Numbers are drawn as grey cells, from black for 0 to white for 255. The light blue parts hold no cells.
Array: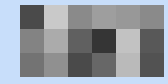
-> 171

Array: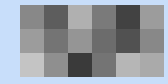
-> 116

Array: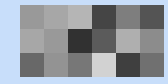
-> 153

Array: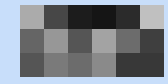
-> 151

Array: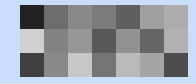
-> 131

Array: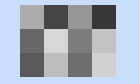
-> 215

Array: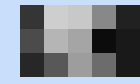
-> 181
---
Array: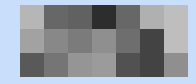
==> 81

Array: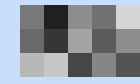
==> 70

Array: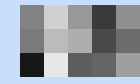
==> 94

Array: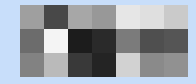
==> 210

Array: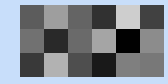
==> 25

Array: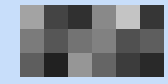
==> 101

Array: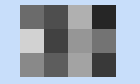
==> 93

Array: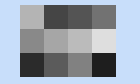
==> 91

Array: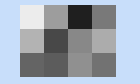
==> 92

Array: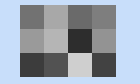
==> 82
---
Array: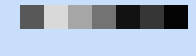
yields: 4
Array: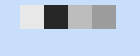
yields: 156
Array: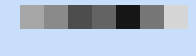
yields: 214
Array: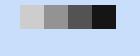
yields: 21
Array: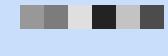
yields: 76
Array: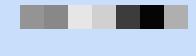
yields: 175
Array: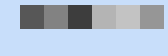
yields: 150
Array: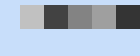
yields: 52
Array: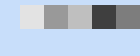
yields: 125
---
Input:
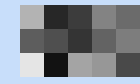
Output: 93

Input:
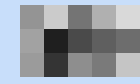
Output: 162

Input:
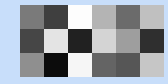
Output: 70

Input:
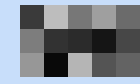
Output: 125

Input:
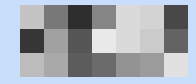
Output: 54

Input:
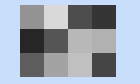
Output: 38

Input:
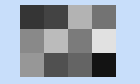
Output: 137

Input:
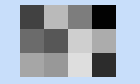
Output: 107

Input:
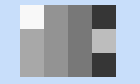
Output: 168
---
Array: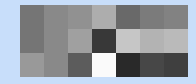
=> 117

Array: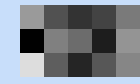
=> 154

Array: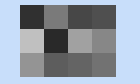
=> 48

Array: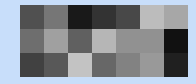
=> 80

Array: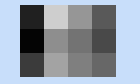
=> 32

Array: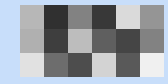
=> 183

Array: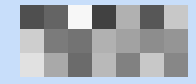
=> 79
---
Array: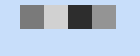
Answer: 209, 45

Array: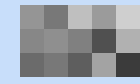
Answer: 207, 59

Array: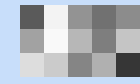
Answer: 249, 54

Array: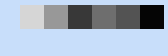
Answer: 214, 5

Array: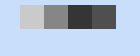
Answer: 202, 53

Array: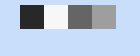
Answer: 247, 40

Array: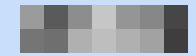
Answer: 198, 62

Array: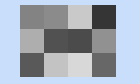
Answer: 216, 53
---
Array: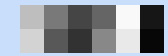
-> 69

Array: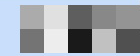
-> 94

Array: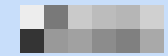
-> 202

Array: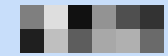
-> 17

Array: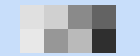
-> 138

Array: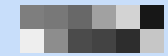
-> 104

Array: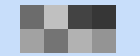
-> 67

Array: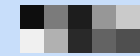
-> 29

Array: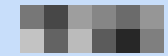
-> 158

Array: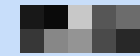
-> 200
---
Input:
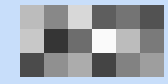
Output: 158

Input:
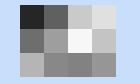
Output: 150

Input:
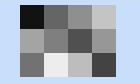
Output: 67

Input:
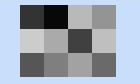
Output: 106

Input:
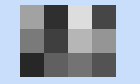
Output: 83

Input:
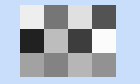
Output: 146

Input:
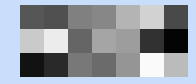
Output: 187

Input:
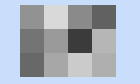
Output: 175
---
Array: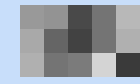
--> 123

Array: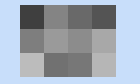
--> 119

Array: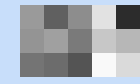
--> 84

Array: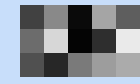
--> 122

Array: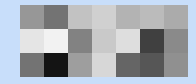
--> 158

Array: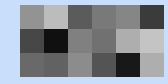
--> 140

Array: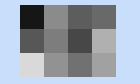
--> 113

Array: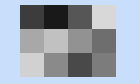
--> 73

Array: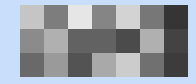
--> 83
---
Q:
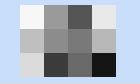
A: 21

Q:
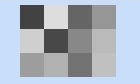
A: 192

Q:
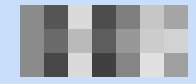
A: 159

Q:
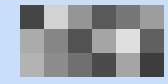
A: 61

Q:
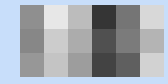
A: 210

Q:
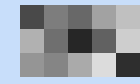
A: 46

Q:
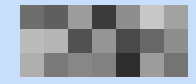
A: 116

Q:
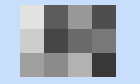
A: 56

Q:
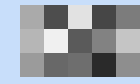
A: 142
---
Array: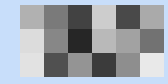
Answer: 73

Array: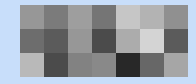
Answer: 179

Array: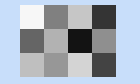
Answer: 198

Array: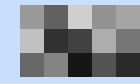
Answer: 146

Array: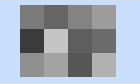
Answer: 131

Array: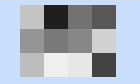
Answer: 114

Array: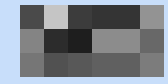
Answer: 52

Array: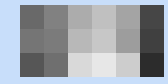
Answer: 164

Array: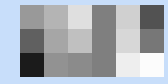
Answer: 208

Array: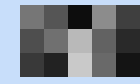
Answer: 140
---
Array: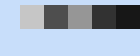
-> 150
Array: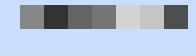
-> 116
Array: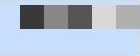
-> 85
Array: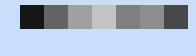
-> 195
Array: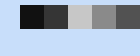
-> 199
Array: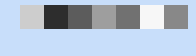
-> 158
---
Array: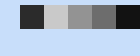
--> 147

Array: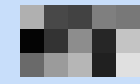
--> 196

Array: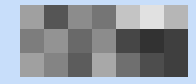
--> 196

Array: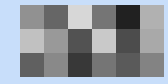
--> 201

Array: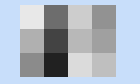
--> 219

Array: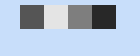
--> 126

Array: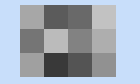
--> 187
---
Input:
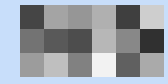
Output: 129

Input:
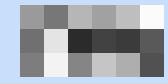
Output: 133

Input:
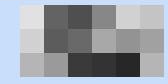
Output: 58

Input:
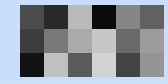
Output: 91

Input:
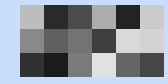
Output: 122

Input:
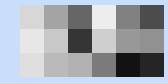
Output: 178

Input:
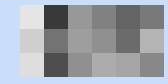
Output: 144

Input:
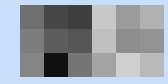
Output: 117

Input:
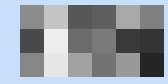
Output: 161
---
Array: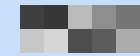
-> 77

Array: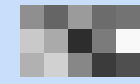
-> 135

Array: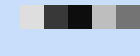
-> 13

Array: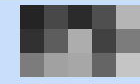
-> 167

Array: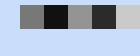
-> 148

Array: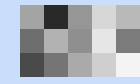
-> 170

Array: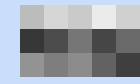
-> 140

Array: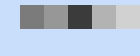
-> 59

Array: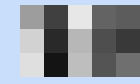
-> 190
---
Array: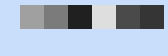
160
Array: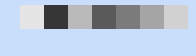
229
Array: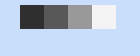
47
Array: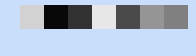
210
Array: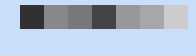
49
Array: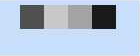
80
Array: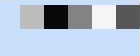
188
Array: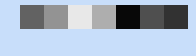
98
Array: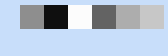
142
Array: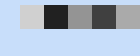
208
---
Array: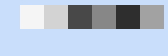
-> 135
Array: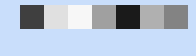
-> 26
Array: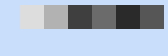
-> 107
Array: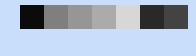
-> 215
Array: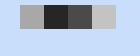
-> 38
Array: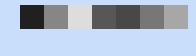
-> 72
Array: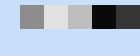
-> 189
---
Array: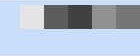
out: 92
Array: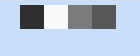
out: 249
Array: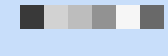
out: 210
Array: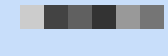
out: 67
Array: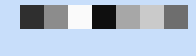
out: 140
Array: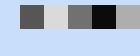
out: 218
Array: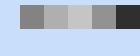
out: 175
